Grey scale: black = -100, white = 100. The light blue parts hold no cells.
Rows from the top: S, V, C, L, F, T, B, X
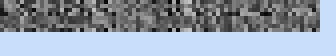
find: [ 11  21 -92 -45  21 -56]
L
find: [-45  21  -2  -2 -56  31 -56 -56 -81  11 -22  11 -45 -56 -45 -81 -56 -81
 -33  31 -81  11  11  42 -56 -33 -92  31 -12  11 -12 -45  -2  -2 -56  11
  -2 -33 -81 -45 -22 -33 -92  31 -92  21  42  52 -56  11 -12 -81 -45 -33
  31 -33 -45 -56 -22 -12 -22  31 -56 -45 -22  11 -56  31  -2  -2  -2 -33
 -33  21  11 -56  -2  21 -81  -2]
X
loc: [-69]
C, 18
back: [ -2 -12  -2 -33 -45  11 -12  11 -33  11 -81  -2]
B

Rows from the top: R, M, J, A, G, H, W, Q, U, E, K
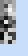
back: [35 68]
M
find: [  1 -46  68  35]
M
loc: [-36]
H, 4
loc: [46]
J, 4
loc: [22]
R, 2

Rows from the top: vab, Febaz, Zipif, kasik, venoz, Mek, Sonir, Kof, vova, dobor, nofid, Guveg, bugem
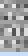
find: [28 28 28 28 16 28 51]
Zipif
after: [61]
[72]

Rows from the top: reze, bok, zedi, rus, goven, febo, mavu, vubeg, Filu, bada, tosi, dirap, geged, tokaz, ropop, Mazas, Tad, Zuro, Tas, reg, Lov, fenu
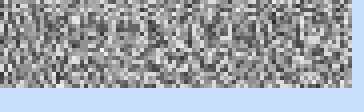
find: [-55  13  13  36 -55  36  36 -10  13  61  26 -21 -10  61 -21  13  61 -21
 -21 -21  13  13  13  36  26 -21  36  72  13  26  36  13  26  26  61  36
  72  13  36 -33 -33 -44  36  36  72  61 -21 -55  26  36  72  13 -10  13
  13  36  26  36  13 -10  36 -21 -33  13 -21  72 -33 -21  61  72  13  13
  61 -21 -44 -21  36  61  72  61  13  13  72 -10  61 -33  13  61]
tosi
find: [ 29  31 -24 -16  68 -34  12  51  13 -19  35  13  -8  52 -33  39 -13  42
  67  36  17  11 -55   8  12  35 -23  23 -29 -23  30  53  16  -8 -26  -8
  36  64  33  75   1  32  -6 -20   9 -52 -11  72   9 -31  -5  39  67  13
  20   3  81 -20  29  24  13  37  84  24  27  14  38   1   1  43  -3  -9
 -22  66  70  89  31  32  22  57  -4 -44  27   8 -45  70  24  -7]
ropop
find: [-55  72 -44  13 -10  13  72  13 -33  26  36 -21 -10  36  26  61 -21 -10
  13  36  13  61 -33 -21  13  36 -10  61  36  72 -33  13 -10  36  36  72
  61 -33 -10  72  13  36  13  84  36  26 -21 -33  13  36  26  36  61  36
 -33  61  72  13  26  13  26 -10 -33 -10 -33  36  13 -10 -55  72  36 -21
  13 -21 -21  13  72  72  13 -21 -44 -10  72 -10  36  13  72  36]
rus
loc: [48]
reze, 21
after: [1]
[-44]

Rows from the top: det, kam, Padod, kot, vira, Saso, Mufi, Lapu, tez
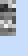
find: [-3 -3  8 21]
tez
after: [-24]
[-3]
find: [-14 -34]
Lapu
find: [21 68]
Saso
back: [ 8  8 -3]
kot

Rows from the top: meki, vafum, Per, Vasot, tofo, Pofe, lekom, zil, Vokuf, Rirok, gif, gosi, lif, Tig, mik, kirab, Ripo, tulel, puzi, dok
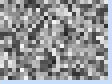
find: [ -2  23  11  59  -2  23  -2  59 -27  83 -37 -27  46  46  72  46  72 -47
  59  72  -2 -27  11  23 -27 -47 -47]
Per
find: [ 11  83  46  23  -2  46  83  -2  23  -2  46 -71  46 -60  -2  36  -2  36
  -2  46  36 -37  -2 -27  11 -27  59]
tofo
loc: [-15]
gosi, 26
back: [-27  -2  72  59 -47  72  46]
Per
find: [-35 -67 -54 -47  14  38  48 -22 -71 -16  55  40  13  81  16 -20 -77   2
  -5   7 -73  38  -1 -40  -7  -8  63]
Vokuf
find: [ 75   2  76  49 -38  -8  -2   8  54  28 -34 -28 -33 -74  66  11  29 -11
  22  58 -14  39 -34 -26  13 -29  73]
kirab

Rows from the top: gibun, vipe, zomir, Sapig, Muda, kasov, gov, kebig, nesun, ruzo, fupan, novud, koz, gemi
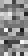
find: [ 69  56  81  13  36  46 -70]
Sapig
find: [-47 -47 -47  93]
fupan
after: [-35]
[-47]
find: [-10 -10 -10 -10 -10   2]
gov

